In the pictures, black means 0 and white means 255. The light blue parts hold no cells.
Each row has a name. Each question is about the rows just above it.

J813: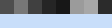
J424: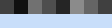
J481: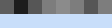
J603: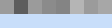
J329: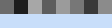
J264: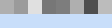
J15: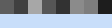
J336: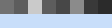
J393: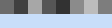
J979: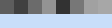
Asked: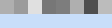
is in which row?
J264
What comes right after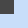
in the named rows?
[139]
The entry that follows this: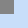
[181]
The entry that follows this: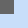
[64]
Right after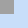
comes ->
[167]
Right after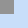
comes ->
[50]

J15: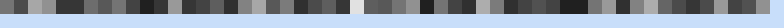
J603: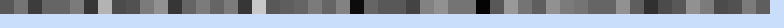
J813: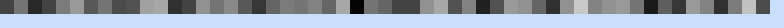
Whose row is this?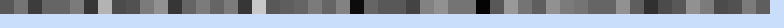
J603
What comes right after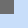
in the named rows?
[88]
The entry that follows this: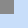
[88]
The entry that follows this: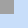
[167]
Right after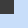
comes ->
[101]
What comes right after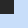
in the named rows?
[67]

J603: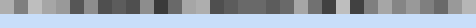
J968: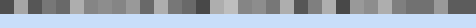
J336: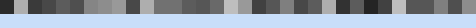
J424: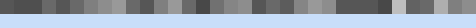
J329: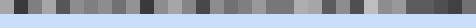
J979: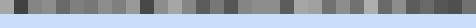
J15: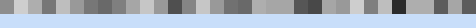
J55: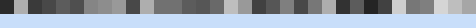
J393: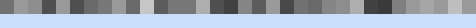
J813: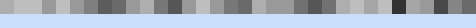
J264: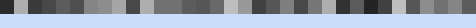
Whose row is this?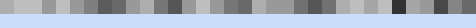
J813
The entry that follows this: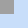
[113]
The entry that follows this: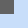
[105]
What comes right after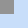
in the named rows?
[58]

